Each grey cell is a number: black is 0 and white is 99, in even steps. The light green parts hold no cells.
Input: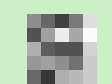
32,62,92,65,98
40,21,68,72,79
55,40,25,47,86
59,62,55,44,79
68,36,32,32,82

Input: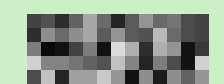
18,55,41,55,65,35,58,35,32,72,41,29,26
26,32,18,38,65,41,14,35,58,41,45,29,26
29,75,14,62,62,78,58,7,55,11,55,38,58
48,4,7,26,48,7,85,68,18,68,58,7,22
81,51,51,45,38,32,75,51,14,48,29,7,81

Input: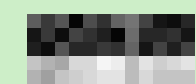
8,22,5,26,19,12,2,42,15,15,19,8
12,5,33,15,15,22,19,39,8,26,12,26
36,22,33,2,30,19,39,45,26,8,5,15
69,62,76,80,84,88,88,73,84,76,76,76
76,69,65,84,84,95,92,73,88,80,84,88

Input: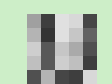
31,70,27,24,84
62,24,87,84,27
70,20,87,77,38
74,34,80,74,24
80,34,77,66,31

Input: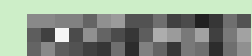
36,25,95,29,56,39,29,21,36,67,60,47,63,25,47,63
39,53,36,32,25,21,43,17,50,39,21,47,43,17,43,56
53,53,50,50,39,56,60,32,32,43,25,29,13,21,43,32

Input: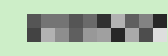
26,69,55,37,59,62,15,66,30,86
33,45,45,33,41,19,69,37,51,15

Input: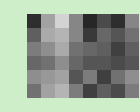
18,63,82,52,15,29,18,52
37,66,70,52,22,40,33,44
40,44,55,40,33,33,29,33
44,63,70,48,25,37,29,48
48,55,66,44,40,37,25,37
55,59,63,33,48,25,44,55
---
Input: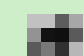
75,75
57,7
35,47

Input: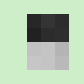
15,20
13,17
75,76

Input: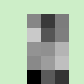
52,22
78,33
57,56

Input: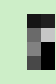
8,12
41,77
50,0

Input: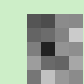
33,30
39,42
49,13

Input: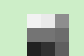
94,91
45,45
13,19

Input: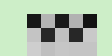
9,70
76,15
80,74

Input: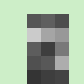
33,37
79,64
36,24

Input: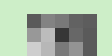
35,51
59,73
80,71
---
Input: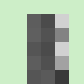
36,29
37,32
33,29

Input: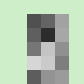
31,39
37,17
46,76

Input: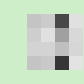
76,79
80,87
82,82

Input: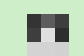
20,36
24,87
82,82

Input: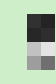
19,14
15,18
75,88

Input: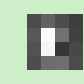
29,38
34,98
32,95
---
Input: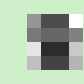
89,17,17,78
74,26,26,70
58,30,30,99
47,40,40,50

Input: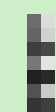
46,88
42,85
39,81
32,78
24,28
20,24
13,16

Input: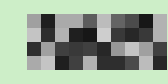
76,18,69,12,9,80,22,15,22,69
66,76,12,25,69,18,18,29,73,15
62,12,66,66,36,73,39,29,9,69
18,62,25,22,25,15,59,76,62,25

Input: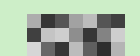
83,40,21,73,37,18,70
67,21,33,63,73,33,25
25,76,80,55,21,51,80

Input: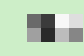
62,16,73,52
41,23,96,86

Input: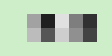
73,33,80,56,26
63,12,87,49,19
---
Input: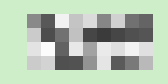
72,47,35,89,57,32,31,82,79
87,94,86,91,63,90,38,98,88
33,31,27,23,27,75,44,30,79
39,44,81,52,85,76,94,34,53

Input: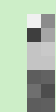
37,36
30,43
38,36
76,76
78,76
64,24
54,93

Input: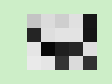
19,85,20,89,91
86,15,12,3,89
8,88,88,86,14
9,87,80,85,76

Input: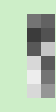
58,84
45,92
35,84
77,34
32,23
38,45

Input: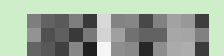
23,67,66,55,15,53,55,95,12,52,25,34,39
50,64,65,38,38,44,62,82,47,22,37,31,57
24,59,63,50,28,52,51,84,22,49,35,38,49

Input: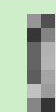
20,52
60,75
64,36
70,39
69,39
51,21
31,58

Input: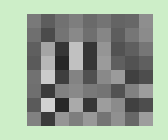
61,40,56,45,59,49,58,23,50
30,25,54,61,21,66,15,81,35
61,50,32,45,47,53,50,23,43
30,25,60,53,31,51,24,79,44
37,32,37,60,21,75,15,71,35
46,37,32,58,21,75,21,64,37
54,46,36,52,43,53,45,29,43
55,40,39,45,41,49,44,36,47

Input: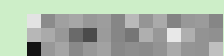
74,57,58,66,57,54,55,53,63,59,53,64,59,7
56,57,68,90,59,68,46,52,60,29,41,59,66,71
52,60,59,51,66,58,72,52,61,59,65,62,54,88

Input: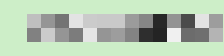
70,43,42,93,14,18,51,61,58,89,48,58,79,50
61,88,29,57,15,52,60,78,78,79,88,45,58,74
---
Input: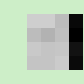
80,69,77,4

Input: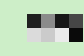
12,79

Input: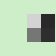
82,18

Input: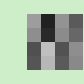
61,16,32,53

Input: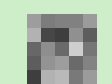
61,27,41,41,60

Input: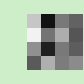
77,45,47,54
